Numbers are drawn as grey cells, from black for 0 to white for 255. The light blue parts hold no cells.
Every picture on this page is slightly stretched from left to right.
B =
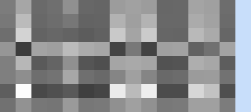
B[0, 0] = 124
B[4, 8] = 169
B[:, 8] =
[161, 159, 164, 120, 169, 160, 186, 160]
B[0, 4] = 144
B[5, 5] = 111
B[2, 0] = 110
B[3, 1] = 60
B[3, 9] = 67
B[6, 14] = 79
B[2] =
[110, 211, 99, 103, 99, 92, 97, 201, 164, 203, 102, 101, 185, 170, 102]
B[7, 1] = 146
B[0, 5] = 103
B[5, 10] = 105
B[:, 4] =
[144, 119, 99, 187, 144, 167, 89, 154]
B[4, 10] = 82
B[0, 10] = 103
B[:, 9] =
[156, 179, 203, 67, 165, 133, 238, 145]
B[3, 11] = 162
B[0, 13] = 160
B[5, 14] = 114
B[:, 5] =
[103, 99, 92, 171, 85, 111, 63, 119]
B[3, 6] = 166
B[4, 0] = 127
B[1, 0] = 120
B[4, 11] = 84
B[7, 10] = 120
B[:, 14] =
[109, 107, 102, 163, 93, 114, 79, 124]
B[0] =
[124, 166, 106, 111, 144, 103, 101, 156, 161, 156, 103, 104, 164, 160, 109]
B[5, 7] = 133
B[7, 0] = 113

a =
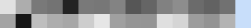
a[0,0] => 225
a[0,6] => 119
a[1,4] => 167
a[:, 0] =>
[225, 164]
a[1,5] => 205
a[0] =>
[225, 173, 121, 115, 35, 121, 119, 131, 86, 101, 129, 141, 107, 98, 113]
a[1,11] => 213
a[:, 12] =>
[107, 156]

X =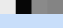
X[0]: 235
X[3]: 132
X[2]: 138

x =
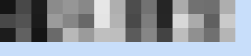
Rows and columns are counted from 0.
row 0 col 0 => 21
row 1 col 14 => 202
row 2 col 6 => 191
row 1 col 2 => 27
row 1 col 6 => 228
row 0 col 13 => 111
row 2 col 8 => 91
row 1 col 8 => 73
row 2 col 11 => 189
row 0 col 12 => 113
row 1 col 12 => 171
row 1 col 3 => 155
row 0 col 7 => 175

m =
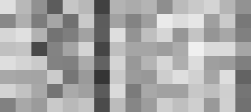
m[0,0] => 223
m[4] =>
[222, 212, 202, 130, 128, 171, 98, 212, 152, 180, 214, 174, 220, 159, 155, 127]
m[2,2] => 178
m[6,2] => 168
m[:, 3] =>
[92, 166, 115, 131, 130, 203, 116, 201]
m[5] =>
[168, 165, 164, 203, 118, 154, 53, 201, 155, 152, 205, 222, 209, 165, 222, 99]
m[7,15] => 113
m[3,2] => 72
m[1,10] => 234
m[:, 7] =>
[179, 162, 222, 191, 212, 201, 218, 188]
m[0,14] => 181
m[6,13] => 190
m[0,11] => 187
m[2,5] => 162
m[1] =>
[136, 175, 124, 166, 112, 201, 92, 162, 131, 158, 234, 220, 230, 159, 202, 120]
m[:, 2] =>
[145, 124, 178, 72, 202, 164, 168, 155]
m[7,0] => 129
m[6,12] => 199
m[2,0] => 214
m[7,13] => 153
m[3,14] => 219
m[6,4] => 170
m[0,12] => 201
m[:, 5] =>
[184, 201, 162, 212, 171, 154, 160, 196]
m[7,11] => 191
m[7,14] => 208
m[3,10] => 157

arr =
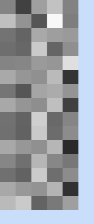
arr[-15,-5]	132
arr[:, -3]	[159, 85, 169, 202, 154, 144, 165, 142, 207, 201, 144, 182, 203, 147, 99]
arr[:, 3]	[194, 248, 158, 101, 150, 186, 171, 191, 105, 108, 182, 135, 110, 180, 121]
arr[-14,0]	191
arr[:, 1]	[65, 147, 100, 103, 134, 150, 86, 149, 99, 98, 151, 112, 98, 152, 202]
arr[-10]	[169, 150, 144, 186, 52]
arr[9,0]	112
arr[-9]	[117, 86, 165, 171, 148]
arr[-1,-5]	186
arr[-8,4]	64
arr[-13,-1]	154
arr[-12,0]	110

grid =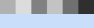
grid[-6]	177
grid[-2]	112
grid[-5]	220
